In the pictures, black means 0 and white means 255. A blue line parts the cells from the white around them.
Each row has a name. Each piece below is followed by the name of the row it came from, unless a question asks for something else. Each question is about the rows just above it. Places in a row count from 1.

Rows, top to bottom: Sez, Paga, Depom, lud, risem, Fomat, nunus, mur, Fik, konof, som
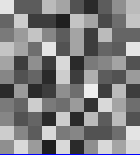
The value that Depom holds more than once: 101
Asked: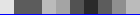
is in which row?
Sez
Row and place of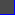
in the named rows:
Paga, 8
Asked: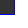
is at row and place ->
mur, 7
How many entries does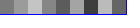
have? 9
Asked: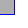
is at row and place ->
Fomat, 7
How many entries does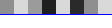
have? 8

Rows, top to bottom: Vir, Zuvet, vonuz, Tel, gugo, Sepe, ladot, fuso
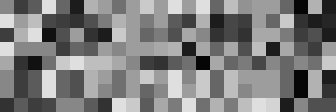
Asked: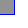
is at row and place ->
Vir, 18
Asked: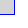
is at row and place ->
fuso, 20
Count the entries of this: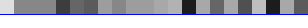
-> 22
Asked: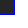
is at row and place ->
Zuvet, 24

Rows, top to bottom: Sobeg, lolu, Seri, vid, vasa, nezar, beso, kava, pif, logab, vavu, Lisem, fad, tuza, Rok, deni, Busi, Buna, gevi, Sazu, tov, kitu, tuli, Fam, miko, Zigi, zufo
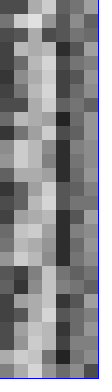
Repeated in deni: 160
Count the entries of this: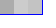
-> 3

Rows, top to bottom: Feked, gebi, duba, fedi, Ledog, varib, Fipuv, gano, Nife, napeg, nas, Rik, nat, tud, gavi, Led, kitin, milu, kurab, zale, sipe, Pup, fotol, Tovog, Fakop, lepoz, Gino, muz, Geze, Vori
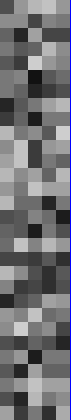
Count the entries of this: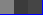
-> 3
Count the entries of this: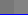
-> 2
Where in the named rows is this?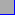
Vori, 5

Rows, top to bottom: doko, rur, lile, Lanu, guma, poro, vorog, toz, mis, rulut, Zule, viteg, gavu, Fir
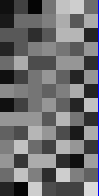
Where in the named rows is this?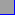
viteg, 7
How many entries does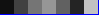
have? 7
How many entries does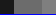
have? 4
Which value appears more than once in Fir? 65

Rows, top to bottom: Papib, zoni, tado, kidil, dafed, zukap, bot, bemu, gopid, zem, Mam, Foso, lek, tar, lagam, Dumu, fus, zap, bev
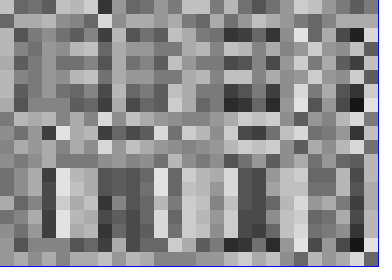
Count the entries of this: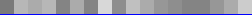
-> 18
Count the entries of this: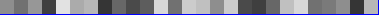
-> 27
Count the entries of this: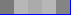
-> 5
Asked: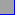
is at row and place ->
tar, 20

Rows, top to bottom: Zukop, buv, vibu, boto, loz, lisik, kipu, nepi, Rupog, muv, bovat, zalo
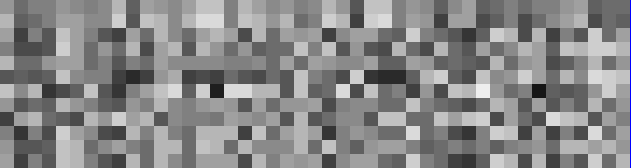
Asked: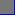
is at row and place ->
Rupog, 16
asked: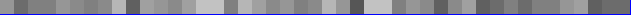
Zukop
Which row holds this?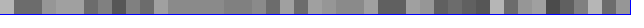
loz
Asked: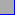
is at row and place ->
lisik, 13

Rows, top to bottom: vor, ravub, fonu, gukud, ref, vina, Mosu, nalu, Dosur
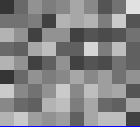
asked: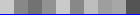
Mosu
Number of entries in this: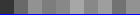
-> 10

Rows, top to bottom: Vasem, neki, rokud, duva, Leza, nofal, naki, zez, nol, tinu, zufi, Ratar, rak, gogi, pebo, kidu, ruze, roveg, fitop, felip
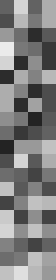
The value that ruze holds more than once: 142
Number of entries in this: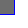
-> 1
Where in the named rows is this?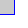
kidu, 1

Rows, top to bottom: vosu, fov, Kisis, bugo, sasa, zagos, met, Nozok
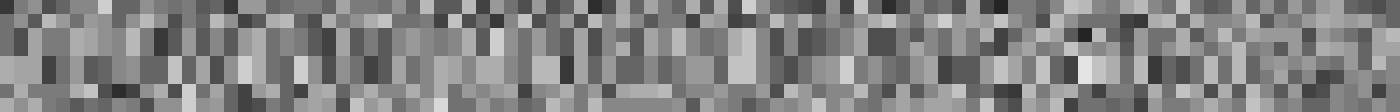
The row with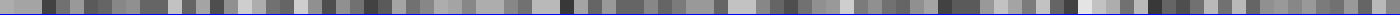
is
sasa
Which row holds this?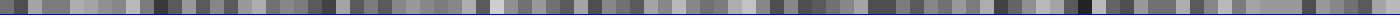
Kisis
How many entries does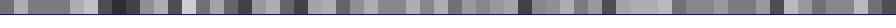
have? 64
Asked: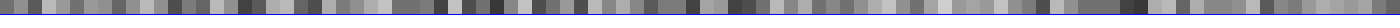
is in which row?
fov
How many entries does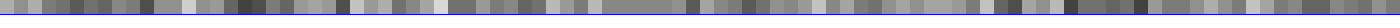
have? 100
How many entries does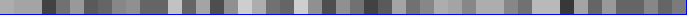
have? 49

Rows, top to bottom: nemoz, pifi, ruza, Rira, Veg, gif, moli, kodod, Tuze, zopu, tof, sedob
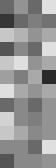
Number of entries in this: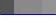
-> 4
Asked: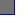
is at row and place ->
pifi, 4
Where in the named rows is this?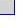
Tuze, 1
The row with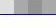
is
moli

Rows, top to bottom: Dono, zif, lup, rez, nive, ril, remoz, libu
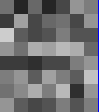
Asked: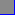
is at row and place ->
remoz, 2
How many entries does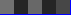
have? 5

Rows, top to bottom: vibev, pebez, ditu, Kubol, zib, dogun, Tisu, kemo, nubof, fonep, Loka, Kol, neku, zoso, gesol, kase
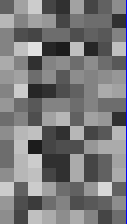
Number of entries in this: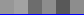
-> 6
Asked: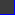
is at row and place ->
gesol, 3
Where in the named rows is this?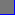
pebez, 6
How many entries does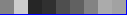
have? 9

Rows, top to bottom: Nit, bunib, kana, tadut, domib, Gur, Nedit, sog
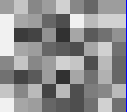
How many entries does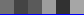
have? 6
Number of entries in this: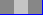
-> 3
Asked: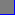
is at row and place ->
Nedit, 7
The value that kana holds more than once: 146
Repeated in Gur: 113

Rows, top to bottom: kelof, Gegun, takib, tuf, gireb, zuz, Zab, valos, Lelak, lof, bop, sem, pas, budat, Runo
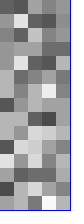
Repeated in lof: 182
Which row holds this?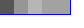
valos
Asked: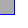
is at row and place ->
pas, 5
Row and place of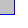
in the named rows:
takib, 3
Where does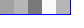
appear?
Runo
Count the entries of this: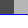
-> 2
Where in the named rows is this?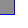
Gegun, 5

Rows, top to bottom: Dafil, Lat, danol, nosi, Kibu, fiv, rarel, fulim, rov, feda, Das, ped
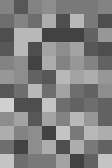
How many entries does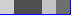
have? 5
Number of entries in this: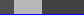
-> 6
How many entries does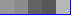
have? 5
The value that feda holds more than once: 173
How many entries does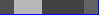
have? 7

